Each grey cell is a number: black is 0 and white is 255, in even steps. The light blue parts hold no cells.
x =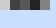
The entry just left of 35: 87
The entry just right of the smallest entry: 130

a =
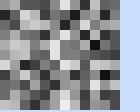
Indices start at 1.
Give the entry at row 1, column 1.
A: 149
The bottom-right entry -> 74
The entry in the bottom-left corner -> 193
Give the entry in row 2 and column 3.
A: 214
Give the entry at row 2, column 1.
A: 38
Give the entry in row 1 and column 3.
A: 86
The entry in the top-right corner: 106
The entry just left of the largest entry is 161
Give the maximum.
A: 238
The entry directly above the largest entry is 214
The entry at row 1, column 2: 173
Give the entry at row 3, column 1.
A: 106
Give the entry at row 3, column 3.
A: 184
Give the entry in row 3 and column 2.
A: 74

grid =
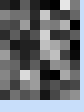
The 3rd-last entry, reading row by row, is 71
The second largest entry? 218
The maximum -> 230
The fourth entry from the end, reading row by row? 21
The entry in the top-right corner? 123
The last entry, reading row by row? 144
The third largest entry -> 209
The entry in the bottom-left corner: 52
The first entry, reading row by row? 42
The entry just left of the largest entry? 0
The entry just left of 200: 42
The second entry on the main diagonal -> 113
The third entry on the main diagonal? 156
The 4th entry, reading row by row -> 33

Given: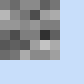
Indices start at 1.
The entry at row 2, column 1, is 183
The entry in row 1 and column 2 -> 107
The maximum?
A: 195
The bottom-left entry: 107
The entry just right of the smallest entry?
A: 96
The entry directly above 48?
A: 126
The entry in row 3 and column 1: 150
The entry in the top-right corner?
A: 117
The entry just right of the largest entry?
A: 171
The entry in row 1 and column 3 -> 138
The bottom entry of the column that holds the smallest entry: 138

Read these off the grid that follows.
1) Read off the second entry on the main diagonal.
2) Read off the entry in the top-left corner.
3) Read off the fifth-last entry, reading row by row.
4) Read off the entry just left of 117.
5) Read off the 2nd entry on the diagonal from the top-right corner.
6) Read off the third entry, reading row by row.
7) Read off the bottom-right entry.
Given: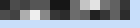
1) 66
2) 33
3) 97
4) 227
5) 97
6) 66
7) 44

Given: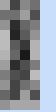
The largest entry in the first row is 167
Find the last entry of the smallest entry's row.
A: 179
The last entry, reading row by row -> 167
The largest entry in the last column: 188
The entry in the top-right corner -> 112
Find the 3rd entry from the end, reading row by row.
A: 167
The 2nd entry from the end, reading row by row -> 167
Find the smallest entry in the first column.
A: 103
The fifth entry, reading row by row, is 112

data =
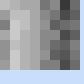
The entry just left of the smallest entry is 137
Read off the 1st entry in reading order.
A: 190
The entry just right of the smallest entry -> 108
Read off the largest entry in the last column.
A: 127
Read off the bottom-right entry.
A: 108
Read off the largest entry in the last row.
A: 202
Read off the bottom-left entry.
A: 156
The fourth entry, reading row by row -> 168
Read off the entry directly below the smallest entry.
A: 75
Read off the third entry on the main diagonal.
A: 190
